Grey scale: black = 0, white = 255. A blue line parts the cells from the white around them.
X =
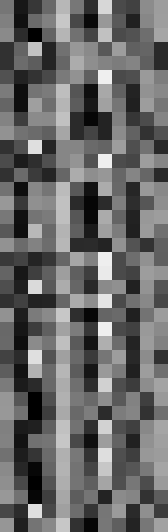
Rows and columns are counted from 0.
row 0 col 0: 118
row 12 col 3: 36
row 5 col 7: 239
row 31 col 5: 73
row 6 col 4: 190
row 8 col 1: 62
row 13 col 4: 187
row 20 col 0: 78
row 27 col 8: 78
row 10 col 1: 81
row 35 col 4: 167
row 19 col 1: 23
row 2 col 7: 193
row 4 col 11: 41
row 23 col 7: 239
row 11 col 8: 76
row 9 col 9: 98
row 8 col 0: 131
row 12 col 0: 49
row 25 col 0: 66
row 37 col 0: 150
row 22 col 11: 156
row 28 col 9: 130
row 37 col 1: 31
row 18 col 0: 57
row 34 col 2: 0
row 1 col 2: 106
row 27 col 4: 172
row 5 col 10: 154
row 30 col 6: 48
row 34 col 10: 76
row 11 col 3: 80
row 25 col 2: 223
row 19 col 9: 66
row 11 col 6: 82
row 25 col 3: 82
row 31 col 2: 113
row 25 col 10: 140
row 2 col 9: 82
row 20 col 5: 102

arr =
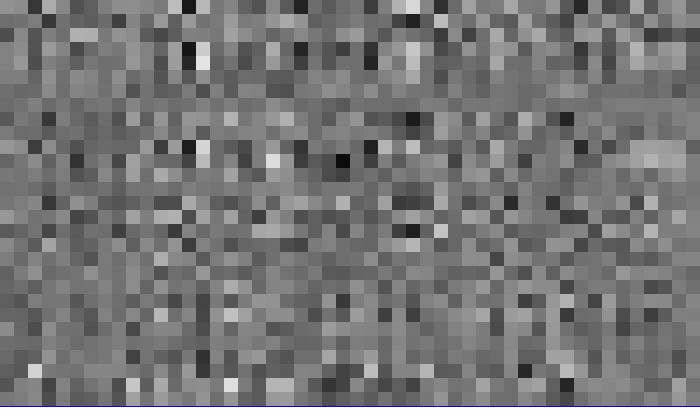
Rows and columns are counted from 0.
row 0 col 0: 145
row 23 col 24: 139
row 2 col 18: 123
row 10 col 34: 90
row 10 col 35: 168
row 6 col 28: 129
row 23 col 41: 93
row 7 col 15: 113
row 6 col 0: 110
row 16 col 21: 119
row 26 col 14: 56
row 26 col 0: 95
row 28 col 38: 120
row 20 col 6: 116
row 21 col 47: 137
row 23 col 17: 133
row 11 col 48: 165
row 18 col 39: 119
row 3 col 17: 82
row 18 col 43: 126
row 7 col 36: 116
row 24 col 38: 109
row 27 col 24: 67
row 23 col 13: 107
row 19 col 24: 88
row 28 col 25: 107
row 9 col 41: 126
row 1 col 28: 66
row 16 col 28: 63
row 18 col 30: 125
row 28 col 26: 92
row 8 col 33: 91
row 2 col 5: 176
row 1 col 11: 152
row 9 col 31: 157
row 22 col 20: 141
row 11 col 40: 140
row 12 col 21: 111
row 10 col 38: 102
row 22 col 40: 58

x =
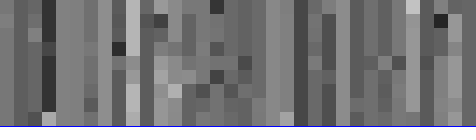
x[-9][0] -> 119
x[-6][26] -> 111
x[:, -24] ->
[102, 84, 92, 92, 92, 92, 92, 92, 92]
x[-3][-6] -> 124
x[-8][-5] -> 148
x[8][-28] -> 112
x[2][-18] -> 105
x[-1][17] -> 98
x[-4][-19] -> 67
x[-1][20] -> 163
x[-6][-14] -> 128
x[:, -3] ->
[128, 37, 97, 97, 128, 128, 128, 131, 128]
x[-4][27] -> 96
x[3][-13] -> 71
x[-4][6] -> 112
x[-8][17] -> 98
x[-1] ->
[119, 94, 81, 169, 129, 127, 112, 142, 91, 172, 92, 150, 138, 99, 120, 114, 105, 98, 121, 136, 163, 71, 105, 79, 140, 91, 111, 106, 120, 117, 90, 128, 151, 102]
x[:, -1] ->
[102, 102, 102, 102, 102, 102, 102, 102, 102]
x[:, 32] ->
[99, 151, 151, 133, 151, 151, 151, 139, 151]
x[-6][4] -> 129
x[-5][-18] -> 114
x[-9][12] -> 138
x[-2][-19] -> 114
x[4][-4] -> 80
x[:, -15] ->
[136, 136, 136, 136, 136, 136, 136, 136, 136]
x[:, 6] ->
[112, 112, 112, 120, 112, 112, 106, 90, 112]
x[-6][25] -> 91
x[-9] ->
[119, 94, 102, 51, 129, 127, 112, 142, 91, 181, 102, 153, 138, 120, 120, 53, 105, 98, 106, 136, 126, 71, 105, 125, 140, 91, 111, 96, 120, 194, 90, 128, 99, 102]
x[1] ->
[126, 94, 110, 51, 129, 127, 112, 142, 87, 181, 84, 65, 138, 99, 120, 114, 105, 98, 106, 136, 128, 71, 115, 79, 140, 91, 111, 96, 120, 148, 90, 37, 151, 102]
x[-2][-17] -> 98
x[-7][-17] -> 98
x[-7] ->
[119, 94, 128, 51, 129, 127, 112, 142, 91, 181, 92, 98, 138, 99, 120, 116, 105, 98, 106, 136, 128, 71, 113, 79, 140, 91, 111, 96, 120, 151, 90, 97, 151, 102]
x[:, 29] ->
[194, 148, 151, 151, 151, 151, 151, 151, 117]

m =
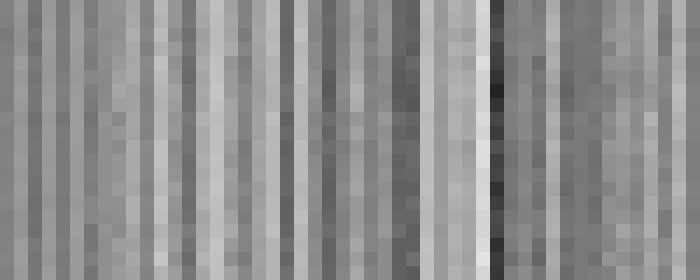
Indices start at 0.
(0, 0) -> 130
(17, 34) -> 219
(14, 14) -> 176
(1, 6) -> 123
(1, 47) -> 122
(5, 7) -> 138
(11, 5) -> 153
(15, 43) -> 144
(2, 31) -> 156
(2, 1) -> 145
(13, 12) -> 157
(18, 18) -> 162
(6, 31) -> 155
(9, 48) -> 178
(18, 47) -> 142
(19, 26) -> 131
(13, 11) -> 183
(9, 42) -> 121
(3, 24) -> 131
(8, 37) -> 134
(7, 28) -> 94
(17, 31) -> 154
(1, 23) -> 106
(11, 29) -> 106
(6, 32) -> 178
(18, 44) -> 143
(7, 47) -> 129
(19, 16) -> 162
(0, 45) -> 139
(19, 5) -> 154
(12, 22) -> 140
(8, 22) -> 132
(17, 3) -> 154
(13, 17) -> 134
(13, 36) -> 119
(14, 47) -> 136
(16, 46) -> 173
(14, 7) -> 145
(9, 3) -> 154
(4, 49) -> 123

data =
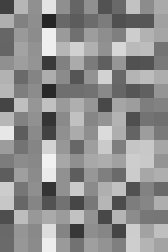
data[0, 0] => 64
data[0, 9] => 194
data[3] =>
[101, 163, 146, 238, 182, 209, 176, 145, 215, 186, 189, 115]
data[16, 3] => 221
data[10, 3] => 211
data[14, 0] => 199
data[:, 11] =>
[170, 160, 165, 115, 121, 173, 149, 130, 111, 121, 166, 148, 175, 105, 174, 118, 191, 163]
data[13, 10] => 130
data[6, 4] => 111
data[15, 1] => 189
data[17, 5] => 114
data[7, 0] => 69
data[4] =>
[144, 158, 148, 58, 129, 171, 123, 95, 150, 81, 83, 121]
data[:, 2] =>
[144, 142, 140, 146, 148, 132, 140, 150, 145, 138, 133, 136, 139, 143, 133, 152, 137, 139]
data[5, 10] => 189
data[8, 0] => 183
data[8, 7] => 148
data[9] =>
[231, 93, 138, 66, 144, 171, 143, 219, 174, 100, 157, 121]
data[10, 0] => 156
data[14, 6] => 120
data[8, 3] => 52
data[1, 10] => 86
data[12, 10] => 167
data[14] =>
[199, 103, 133, 82, 114, 70, 120, 182, 76, 125, 134, 174]
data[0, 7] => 82
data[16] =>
[105, 149, 137, 221, 132, 55, 142, 134, 69, 205, 162, 191]
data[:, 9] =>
[194, 86, 205, 186, 81, 180, 86, 157, 79, 100, 197, 205, 204, 81, 125, 140, 205, 206]
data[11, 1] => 140
